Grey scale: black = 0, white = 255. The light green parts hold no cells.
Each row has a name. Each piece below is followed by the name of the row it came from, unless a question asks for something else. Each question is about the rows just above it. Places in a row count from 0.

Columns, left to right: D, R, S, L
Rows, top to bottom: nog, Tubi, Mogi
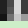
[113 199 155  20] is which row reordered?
Mogi
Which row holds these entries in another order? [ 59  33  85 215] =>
Tubi
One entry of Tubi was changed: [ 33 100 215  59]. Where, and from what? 1, [85]
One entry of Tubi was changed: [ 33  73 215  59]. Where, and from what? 1, [85]
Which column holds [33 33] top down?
D
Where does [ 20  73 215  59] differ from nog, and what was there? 0, [33]

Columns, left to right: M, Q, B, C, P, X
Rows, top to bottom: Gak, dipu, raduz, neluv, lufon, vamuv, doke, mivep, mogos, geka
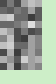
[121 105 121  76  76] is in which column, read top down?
B
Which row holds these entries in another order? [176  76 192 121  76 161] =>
Gak
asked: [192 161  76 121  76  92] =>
lufon
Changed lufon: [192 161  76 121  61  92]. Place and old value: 4, [76]
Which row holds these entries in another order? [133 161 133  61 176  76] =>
geka

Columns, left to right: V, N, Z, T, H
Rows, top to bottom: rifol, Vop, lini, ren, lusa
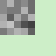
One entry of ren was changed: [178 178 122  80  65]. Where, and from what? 1, [194]
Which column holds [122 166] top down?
Z
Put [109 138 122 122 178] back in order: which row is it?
Vop
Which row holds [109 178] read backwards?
Vop
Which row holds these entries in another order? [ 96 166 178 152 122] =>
lusa
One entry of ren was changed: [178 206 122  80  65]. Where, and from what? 1, [194]
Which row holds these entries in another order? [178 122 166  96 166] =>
lini

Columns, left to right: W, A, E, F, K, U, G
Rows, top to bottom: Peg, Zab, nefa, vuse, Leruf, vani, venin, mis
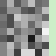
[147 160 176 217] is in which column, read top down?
F
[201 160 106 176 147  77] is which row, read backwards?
vuse

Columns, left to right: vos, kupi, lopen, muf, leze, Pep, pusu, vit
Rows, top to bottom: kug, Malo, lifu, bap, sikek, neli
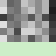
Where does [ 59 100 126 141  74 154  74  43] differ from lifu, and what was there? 4, [88]
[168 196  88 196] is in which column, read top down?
leze
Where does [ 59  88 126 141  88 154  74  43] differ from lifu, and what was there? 1, [100]
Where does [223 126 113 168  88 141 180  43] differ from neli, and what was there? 7, [59]
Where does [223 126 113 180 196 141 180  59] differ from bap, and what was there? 3, [168]

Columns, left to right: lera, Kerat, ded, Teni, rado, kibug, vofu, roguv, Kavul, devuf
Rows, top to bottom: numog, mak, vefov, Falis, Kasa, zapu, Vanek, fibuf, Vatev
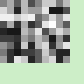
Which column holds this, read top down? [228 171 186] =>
Teni
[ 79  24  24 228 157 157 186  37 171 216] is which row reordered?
mak
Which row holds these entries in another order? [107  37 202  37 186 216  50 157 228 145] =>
Vanek
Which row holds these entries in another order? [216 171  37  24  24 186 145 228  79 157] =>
Kasa

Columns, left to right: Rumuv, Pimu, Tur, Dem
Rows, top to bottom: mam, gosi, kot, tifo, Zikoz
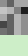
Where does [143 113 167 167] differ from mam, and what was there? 1, [98]
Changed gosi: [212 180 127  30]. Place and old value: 0, [196]
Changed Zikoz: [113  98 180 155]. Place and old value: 3, [143]
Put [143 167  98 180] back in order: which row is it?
kot

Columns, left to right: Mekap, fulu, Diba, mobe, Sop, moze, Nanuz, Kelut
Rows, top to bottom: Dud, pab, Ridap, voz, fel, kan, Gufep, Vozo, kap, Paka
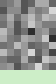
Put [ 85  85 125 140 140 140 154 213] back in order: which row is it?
pab
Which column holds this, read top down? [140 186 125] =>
Nanuz

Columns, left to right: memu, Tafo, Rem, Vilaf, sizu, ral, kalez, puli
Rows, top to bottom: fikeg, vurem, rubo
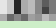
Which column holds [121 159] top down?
puli
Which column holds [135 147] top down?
ral

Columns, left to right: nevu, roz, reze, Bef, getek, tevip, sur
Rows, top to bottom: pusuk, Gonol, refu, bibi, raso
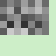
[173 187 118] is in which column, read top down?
tevip
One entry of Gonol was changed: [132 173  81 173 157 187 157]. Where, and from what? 6, [145]
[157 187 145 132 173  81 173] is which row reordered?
Gonol
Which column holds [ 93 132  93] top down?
getek
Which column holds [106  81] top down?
reze
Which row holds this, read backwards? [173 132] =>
Gonol

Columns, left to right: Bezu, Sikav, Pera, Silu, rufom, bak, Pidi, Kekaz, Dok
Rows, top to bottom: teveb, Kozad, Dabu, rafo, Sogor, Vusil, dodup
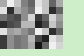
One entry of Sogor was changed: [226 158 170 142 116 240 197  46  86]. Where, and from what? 8, [101]
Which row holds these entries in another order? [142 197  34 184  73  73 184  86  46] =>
rafo
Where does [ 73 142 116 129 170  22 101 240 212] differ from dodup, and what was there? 0, [58]
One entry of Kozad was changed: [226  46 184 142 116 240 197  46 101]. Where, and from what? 2, [170]
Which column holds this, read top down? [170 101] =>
Dok
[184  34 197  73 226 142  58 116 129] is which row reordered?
Vusil
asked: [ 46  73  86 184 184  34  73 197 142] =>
rafo

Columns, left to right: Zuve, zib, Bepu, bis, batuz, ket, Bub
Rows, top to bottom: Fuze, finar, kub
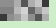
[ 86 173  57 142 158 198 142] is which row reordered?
kub
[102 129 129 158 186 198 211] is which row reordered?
finar

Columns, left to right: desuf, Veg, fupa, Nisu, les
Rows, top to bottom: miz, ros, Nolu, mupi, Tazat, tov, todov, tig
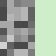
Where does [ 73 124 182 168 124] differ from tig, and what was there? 3, [182]
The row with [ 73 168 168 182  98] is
ros
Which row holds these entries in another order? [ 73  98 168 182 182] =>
Nolu
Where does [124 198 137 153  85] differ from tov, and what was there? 4, [98]
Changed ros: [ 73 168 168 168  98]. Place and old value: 3, [182]
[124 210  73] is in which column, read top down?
desuf
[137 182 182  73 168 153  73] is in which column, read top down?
Nisu

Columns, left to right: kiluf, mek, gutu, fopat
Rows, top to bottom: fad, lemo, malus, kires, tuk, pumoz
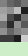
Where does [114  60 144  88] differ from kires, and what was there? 1, [44]
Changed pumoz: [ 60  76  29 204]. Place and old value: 1, [60]
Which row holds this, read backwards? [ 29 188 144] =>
lemo

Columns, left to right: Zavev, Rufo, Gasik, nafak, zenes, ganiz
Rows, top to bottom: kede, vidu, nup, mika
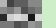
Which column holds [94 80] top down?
nafak
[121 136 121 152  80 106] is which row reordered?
vidu
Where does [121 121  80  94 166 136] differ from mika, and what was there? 4, [152]
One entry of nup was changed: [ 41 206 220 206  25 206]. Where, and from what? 5, [220]
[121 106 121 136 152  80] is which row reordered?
vidu
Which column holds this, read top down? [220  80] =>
Gasik

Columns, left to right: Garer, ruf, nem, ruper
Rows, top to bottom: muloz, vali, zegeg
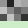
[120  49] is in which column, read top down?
ruper
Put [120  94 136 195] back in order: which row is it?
vali

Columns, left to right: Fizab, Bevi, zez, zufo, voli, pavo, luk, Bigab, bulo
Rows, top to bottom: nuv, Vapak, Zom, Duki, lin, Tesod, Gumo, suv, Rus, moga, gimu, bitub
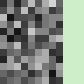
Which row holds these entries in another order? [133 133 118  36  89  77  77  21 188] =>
Zom
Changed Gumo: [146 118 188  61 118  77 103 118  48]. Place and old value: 8, [61]

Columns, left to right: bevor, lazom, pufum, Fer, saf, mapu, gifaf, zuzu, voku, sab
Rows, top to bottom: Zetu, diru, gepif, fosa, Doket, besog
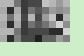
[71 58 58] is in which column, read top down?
Fer
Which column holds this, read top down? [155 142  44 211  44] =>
voku
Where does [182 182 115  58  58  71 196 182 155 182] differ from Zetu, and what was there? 4, [71]
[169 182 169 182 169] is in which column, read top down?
bevor
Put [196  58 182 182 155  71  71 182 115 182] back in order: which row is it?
Zetu
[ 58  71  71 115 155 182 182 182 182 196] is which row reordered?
Zetu

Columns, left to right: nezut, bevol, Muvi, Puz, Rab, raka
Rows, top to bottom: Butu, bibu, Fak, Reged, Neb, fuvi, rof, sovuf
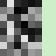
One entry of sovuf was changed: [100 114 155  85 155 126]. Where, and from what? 5, [142]
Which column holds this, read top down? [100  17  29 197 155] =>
Rab
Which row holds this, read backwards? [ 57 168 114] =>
fuvi

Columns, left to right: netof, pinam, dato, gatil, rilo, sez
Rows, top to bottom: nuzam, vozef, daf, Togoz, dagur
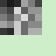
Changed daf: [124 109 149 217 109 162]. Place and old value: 1, [94]
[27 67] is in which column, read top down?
pinam
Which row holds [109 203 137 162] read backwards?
Togoz
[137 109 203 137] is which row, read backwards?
Togoz
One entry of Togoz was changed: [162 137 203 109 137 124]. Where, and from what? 5, [137]
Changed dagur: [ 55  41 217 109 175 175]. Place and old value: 2, [203]

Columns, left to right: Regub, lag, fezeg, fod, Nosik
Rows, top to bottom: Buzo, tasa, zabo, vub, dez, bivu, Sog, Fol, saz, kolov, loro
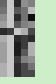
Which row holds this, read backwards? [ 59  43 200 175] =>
bivu
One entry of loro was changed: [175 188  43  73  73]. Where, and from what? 1, [200]
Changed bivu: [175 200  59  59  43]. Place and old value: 2, [43]
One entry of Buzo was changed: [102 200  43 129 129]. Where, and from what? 3, [143]

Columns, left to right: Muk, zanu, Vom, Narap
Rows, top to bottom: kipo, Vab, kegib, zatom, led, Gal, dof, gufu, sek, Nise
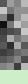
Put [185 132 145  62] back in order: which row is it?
Nise
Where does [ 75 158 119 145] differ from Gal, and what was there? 1, [170]

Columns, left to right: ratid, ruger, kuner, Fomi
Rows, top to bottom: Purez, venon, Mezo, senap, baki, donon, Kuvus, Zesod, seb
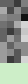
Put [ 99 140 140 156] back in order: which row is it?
Kuvus
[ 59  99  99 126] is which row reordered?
Purez
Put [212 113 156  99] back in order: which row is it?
donon
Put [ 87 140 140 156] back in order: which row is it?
Zesod
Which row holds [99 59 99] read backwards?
baki
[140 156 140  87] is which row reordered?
Zesod

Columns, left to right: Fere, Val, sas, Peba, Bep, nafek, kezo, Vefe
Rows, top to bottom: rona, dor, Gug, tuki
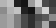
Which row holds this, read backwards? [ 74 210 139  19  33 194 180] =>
dor
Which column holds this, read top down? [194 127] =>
sas
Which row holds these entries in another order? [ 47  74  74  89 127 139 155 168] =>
Gug
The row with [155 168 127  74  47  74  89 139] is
Gug
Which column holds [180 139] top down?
Fere
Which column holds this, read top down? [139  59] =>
Vefe

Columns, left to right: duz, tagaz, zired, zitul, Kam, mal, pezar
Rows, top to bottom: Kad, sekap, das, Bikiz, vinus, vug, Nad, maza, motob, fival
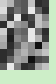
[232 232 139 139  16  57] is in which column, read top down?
Kam
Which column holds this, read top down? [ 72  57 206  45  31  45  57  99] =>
tagaz
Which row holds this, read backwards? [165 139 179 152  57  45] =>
maza
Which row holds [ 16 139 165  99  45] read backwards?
Nad
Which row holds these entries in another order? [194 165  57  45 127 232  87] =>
fival
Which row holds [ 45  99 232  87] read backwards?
sekap

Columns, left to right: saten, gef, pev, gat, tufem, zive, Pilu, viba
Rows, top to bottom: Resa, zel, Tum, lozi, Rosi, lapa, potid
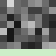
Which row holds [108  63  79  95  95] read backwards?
lapa
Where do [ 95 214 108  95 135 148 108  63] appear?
Resa
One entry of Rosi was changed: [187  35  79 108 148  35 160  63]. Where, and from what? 1, [23]
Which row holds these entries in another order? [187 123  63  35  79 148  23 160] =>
lozi
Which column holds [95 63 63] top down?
Pilu
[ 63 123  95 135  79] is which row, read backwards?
Tum
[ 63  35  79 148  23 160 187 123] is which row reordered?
lozi

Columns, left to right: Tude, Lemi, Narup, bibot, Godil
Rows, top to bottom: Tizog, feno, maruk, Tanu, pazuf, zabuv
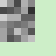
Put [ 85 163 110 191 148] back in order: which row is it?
pazuf
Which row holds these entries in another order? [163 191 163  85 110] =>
zabuv
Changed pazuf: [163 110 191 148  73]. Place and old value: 4, [85]
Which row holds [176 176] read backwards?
maruk
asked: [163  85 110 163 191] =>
zabuv
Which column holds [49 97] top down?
Godil
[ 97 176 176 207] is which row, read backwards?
maruk

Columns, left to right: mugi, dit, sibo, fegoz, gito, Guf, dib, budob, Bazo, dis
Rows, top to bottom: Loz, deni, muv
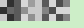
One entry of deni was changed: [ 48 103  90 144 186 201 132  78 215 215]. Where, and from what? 4, [201]
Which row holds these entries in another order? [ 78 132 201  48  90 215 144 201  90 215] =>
muv
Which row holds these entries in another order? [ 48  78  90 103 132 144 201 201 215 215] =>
deni
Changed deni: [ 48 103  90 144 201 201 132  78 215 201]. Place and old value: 9, [215]
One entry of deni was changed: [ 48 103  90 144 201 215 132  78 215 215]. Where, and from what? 5, [201]

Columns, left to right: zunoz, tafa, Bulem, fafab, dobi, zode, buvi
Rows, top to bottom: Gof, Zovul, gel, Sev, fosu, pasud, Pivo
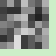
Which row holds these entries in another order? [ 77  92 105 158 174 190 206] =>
fosu
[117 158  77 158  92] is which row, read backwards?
Sev
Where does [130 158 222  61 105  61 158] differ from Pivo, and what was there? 4, [92]
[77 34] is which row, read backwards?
gel

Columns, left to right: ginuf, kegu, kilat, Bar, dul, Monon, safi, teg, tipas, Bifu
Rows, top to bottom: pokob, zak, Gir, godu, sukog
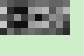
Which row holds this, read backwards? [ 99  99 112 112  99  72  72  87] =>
pokob
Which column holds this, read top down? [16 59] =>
Bar

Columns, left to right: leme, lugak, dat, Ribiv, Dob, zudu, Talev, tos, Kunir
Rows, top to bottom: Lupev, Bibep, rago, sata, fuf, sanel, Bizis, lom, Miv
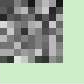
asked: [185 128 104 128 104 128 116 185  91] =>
sanel
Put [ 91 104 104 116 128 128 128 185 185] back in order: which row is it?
sanel
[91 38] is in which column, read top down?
leme
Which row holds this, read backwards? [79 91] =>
rago

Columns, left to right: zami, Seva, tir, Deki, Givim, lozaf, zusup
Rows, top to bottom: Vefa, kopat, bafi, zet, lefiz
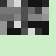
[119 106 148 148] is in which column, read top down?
zami
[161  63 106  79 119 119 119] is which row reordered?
kopat
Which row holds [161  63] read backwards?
kopat
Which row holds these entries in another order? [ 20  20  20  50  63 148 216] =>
zet

